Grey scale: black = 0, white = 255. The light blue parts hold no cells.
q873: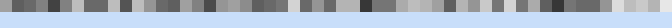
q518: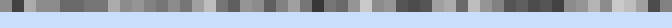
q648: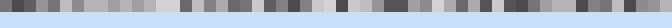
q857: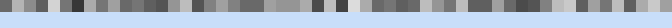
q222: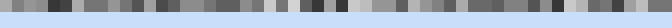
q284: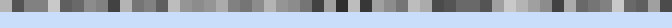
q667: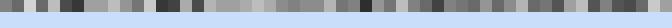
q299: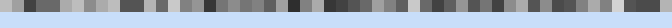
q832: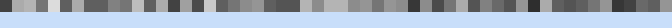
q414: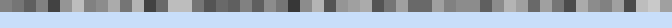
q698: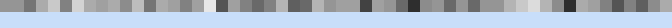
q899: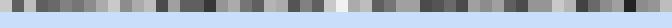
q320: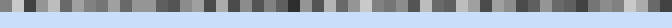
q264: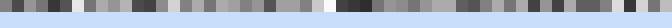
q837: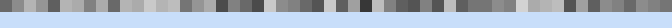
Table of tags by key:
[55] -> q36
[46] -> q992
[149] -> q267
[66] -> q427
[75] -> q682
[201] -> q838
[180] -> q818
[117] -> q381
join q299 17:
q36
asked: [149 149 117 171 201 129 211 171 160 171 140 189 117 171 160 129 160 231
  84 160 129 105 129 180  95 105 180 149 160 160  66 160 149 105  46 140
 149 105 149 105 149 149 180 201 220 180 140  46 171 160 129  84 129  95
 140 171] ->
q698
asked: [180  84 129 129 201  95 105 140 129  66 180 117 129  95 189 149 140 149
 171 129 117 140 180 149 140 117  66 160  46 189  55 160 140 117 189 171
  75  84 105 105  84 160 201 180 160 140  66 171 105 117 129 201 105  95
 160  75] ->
q284
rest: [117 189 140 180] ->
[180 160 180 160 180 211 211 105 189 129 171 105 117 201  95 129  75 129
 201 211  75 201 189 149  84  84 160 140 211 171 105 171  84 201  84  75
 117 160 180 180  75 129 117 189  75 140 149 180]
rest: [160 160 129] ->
[201 250  66  55  46 117 149 140 117 149 171 171  95  84 129 171 117 171
  66 149  66 171  95  95 129 220  55 211 117 189]

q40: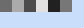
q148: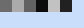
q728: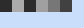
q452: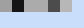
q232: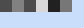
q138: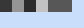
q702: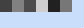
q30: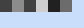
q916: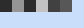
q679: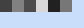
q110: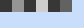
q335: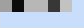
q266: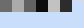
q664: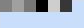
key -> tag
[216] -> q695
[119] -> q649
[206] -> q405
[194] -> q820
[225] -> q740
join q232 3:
q695
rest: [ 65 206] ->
[ 33 108]
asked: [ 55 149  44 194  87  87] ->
q138

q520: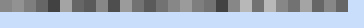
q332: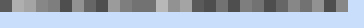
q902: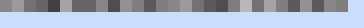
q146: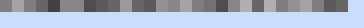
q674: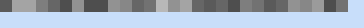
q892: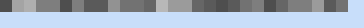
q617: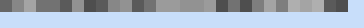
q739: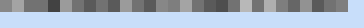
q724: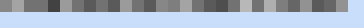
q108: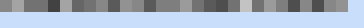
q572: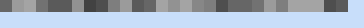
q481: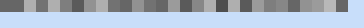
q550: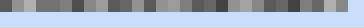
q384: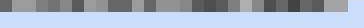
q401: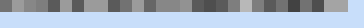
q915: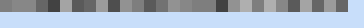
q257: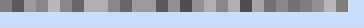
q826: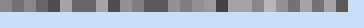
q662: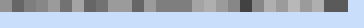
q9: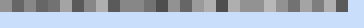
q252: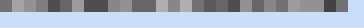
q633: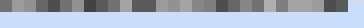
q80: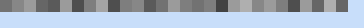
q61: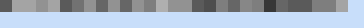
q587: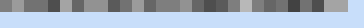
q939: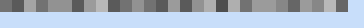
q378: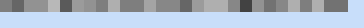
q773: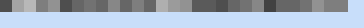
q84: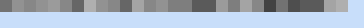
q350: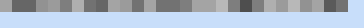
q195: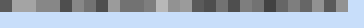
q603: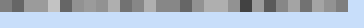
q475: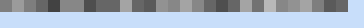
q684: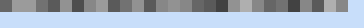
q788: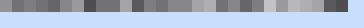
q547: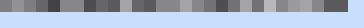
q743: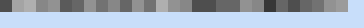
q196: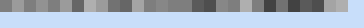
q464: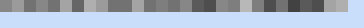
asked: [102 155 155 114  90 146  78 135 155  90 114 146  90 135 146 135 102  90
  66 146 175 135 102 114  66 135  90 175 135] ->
q684
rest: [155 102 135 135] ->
[146  90  78  90 126 184 126  90 114  66 114  78 164 164]

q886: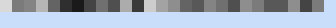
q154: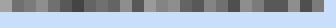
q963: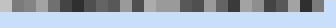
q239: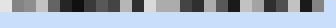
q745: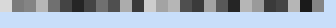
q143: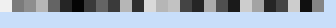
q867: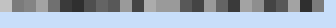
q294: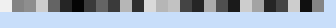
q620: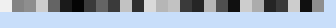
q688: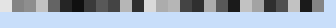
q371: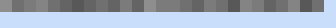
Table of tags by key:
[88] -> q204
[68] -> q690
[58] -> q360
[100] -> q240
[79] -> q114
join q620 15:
q360
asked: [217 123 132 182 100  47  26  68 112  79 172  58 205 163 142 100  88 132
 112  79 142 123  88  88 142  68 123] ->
q886
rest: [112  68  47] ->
[ 79 100  88 154  79 172 154 154  88  79 154 100  58 163 142  68  88 163
  47 123]
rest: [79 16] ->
[205 172  37  58 205  16 142]
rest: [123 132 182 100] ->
[ 47  26  68 112  79 172  58 205 163 142 100  88 132 112  79 142 123  88
  88 142  68 123]
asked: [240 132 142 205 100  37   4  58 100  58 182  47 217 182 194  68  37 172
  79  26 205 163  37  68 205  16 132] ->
q294

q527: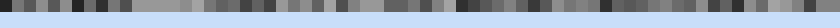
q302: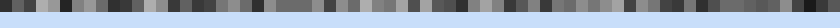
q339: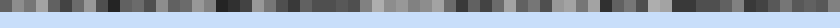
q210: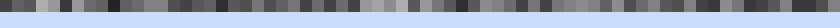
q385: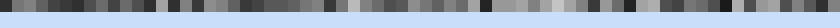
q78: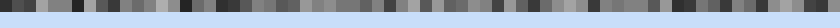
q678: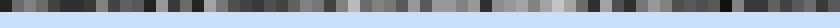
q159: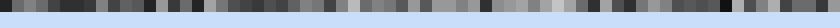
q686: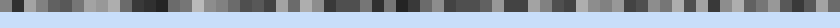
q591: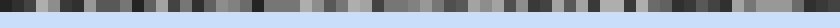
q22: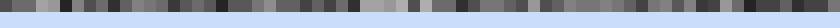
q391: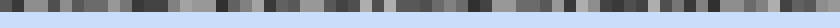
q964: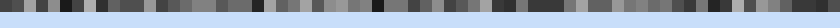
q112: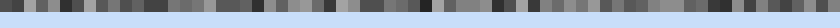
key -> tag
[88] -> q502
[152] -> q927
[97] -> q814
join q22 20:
q502
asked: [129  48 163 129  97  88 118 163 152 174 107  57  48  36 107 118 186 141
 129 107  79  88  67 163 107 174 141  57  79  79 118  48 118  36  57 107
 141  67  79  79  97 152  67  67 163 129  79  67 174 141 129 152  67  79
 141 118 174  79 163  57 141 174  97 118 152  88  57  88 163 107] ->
q686
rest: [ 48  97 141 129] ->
[107  36 118 118 118 174 141  88 118 174 163  67 118 118 129 152 118  79
  88 163 141 163  79 141  57  67 163  88 163  57 174 174  57 174 107  97
  48  57  88  67  48 163 118 152 152 152 107  48  57  67]

